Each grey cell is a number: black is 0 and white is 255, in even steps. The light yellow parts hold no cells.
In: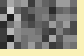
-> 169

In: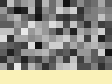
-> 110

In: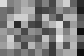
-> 113

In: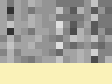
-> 163

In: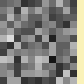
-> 95
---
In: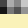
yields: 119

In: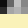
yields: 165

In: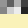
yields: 208

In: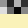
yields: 104

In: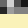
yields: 156

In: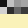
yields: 45

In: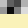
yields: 11

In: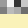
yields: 186

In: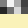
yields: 111
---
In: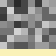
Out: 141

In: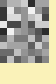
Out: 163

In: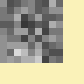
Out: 80

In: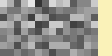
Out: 146

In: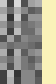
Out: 80

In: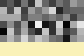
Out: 182
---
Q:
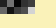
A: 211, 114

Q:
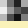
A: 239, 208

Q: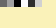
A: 252, 209

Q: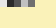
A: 231, 192

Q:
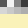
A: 243, 214

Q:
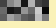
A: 202, 190

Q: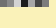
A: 211, 167

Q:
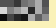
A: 215, 187

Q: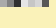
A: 229, 214
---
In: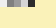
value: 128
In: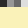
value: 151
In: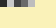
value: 201
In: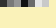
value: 121
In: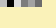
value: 3
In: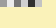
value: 235
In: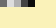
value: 221
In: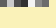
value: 203
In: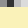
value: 50
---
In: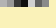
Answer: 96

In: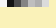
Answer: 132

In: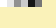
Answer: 145

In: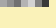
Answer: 128

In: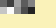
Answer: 76

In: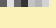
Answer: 107
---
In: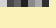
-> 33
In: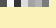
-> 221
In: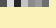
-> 196
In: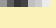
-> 68
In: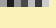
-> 74
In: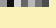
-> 102
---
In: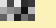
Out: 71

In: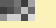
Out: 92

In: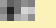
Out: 97

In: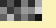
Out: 85

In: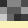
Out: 133

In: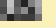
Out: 193

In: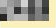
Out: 156

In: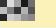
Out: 221

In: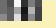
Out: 78

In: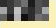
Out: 57
